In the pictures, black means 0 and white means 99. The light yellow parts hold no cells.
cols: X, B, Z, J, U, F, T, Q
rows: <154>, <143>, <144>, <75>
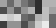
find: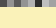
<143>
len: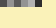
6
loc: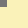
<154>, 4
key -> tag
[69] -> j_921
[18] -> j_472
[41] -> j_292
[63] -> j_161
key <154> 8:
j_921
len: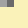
2
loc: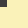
<75>, 1

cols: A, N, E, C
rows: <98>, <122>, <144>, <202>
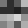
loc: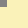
<202>, 1
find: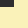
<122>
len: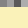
4
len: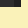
3
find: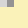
<144>

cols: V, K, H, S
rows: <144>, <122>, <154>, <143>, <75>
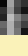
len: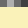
4
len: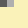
2
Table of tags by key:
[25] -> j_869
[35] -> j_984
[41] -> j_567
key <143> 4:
j_869
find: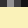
<122>
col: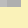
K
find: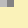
<154>
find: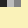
<154>

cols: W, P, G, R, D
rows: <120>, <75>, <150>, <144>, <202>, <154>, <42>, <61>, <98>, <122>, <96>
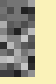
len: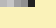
5
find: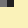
<75>
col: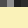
D
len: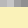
4

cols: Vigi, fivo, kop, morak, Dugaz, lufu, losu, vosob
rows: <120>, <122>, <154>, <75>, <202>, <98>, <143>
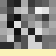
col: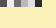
lufu
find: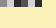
<98>

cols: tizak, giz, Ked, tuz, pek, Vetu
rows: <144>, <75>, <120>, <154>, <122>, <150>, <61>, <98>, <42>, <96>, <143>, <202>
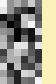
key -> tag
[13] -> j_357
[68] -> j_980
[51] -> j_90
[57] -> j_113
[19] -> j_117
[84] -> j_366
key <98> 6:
j_117
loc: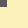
<98>, 5
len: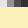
4
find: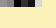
<122>
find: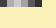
<98>
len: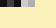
5
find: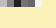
<202>

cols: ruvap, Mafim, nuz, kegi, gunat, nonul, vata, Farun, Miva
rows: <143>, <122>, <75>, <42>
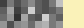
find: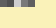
<75>
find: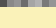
<42>
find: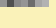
<42>
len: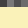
4

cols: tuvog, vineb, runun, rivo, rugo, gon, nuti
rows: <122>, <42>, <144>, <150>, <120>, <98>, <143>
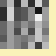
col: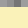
nuti
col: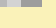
vineb
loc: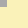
<120>, 4
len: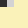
2
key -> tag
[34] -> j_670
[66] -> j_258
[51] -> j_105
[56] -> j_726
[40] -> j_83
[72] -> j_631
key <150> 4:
j_726
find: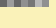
<150>
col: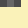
runun

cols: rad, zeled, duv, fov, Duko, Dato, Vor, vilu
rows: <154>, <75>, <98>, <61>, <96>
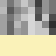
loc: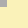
<154>, 1
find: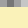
<98>
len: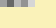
5

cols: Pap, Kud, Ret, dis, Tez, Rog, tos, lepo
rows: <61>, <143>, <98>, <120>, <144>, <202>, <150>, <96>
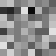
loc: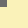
<98>, 6
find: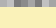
<202>

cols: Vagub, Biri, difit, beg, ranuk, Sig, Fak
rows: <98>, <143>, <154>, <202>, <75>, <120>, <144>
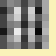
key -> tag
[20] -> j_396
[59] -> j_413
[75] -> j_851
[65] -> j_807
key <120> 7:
j_413
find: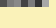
<144>
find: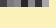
<202>
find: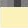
<98>
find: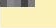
<98>
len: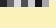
7
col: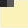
beg

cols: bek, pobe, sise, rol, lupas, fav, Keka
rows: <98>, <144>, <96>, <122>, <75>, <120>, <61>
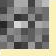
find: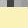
<122>
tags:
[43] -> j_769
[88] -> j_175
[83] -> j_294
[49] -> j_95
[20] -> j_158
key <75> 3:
j_95
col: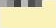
rol
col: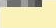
Keka
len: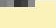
5
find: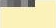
<120>
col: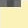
Keka

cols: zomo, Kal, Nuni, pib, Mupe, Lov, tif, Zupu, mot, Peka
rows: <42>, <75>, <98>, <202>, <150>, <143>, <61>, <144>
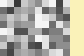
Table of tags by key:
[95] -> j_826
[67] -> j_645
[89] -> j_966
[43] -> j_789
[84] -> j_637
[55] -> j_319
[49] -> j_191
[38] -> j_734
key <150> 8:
j_191
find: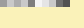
<98>

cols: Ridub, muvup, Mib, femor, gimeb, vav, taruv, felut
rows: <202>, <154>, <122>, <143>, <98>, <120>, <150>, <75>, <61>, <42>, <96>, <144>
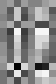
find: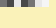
<96>
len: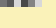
6

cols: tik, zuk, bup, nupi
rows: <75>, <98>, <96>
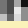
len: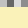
4
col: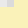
bup

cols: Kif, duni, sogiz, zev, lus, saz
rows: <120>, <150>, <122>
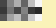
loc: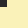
<150>, 6
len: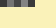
5
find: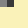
<150>
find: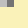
<122>
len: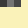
3

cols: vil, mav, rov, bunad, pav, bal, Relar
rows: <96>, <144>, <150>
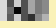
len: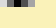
5
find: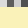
<150>
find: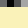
<144>
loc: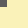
<150>, 2

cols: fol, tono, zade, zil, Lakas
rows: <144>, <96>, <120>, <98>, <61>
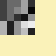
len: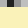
4
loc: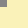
<96>, 3
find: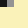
<120>
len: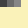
3

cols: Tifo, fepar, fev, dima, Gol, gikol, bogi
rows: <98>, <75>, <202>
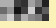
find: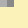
<202>
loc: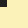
<98>, 7
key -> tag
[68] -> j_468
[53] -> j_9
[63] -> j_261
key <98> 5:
j_261

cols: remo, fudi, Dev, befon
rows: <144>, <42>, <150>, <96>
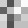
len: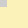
1
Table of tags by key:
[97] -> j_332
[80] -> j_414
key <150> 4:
j_414
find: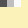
<144>

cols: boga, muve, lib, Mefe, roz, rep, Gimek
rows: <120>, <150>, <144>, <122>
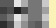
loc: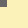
<122>, 5
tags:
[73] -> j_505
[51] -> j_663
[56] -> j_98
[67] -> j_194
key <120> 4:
j_194
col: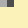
Mefe

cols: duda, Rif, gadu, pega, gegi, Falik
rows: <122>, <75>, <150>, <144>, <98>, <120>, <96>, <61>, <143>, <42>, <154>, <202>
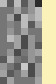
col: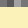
Falik
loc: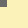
<143>, 4
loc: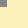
<144>, 2
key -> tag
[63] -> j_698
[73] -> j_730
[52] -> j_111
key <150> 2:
j_698
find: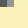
<122>
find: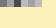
<150>
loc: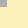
<143>, 2

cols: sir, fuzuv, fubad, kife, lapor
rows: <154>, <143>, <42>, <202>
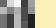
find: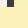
<154>
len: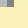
2
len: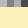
4
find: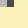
<42>
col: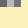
sir
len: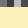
4
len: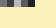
5

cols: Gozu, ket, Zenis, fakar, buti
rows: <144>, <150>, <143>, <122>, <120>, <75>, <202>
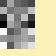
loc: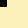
<122>, 1
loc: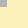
<150>, 1
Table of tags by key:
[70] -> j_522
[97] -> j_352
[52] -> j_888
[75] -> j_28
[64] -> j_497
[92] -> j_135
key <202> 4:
j_28

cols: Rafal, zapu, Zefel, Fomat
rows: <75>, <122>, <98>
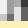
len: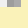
3
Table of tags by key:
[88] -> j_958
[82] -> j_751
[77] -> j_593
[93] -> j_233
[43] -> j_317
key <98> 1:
j_593
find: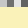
<98>
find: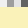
<122>

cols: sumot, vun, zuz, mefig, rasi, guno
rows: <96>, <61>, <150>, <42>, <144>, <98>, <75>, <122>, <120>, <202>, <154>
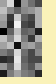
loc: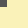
<202>, 5
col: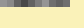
mefig
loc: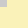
<150>, 3

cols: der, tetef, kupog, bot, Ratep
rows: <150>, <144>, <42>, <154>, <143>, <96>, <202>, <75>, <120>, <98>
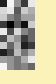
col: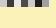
der
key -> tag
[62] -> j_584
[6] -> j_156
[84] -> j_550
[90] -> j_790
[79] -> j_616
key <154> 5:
j_616
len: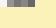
5

